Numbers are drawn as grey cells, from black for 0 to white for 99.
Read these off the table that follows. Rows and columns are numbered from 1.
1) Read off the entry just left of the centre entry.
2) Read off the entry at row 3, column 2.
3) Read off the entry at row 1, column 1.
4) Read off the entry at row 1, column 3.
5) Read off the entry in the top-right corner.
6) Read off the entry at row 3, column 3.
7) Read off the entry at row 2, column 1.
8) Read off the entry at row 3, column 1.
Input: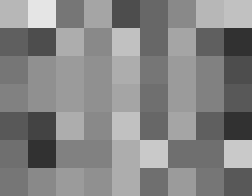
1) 56
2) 56
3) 71
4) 46
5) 75
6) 60
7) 37
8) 46

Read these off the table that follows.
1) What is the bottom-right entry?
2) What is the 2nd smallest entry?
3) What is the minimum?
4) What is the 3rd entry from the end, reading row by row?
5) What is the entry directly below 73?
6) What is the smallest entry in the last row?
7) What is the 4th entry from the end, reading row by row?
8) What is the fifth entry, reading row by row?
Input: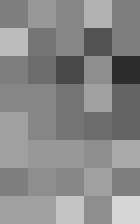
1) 83
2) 28
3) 17
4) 76
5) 49
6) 55
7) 62
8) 49

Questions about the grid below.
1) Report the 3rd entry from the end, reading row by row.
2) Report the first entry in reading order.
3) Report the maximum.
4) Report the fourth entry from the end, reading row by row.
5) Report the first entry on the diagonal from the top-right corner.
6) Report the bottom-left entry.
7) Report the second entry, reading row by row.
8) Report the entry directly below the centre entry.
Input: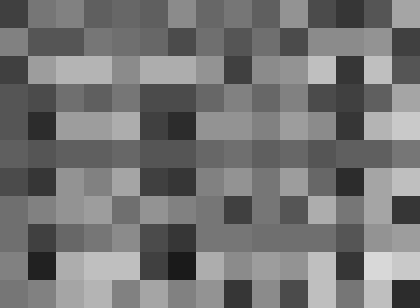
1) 46
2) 25
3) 84
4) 74
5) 64
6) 46
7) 46
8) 50

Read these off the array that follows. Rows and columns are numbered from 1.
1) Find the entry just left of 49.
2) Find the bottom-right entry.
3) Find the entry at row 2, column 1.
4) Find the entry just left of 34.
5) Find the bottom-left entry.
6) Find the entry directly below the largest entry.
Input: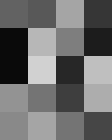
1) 71
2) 27
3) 4
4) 38
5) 53
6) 45

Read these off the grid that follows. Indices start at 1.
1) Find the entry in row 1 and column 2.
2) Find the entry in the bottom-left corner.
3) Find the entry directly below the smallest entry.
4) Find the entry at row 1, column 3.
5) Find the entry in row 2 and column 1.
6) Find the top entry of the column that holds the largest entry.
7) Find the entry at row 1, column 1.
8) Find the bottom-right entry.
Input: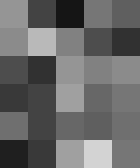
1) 26
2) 12
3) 50
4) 8
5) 54
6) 46
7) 58
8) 46

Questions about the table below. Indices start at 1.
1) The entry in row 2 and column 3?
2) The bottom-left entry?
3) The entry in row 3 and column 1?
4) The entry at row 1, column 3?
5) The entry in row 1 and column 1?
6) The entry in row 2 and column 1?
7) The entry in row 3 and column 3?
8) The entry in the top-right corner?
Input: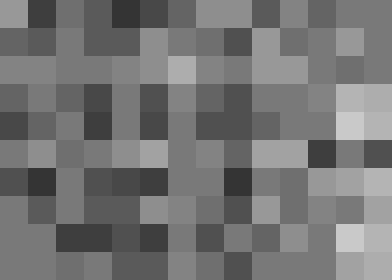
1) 47
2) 47
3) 51
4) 43
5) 59
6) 39
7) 47
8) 47

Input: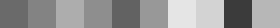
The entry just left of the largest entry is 59
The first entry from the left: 41
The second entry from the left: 51

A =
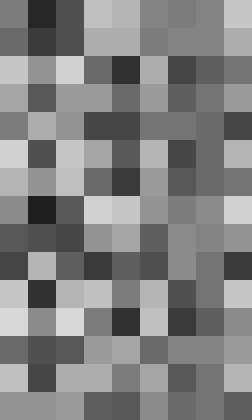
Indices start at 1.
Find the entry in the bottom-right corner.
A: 37
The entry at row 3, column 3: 81
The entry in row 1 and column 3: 31
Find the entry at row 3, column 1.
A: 77
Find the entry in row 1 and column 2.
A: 15
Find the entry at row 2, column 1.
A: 41
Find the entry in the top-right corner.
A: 77
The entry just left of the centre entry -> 81
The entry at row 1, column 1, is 48
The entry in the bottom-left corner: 57
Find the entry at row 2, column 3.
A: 31
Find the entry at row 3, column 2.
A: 57
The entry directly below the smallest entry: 31
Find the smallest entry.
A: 12
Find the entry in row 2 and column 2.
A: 23

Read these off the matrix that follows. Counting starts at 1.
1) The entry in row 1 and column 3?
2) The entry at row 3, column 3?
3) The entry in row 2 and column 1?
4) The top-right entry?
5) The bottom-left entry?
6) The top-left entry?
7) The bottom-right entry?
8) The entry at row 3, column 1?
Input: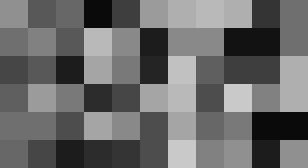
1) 40
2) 11
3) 43
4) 43
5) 40
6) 56
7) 56
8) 27

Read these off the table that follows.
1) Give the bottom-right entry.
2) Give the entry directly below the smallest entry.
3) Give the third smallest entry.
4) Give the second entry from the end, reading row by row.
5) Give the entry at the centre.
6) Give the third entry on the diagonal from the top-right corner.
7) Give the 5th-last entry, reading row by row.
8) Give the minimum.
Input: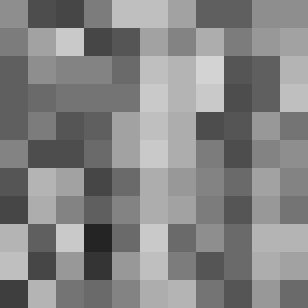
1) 41
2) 20
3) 24
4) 59
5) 78
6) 33
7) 70
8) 14

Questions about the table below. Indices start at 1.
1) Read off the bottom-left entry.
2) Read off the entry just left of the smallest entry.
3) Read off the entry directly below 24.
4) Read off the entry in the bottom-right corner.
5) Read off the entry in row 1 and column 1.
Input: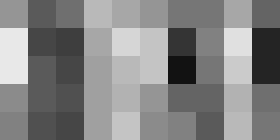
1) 50
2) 76
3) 27
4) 46
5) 58
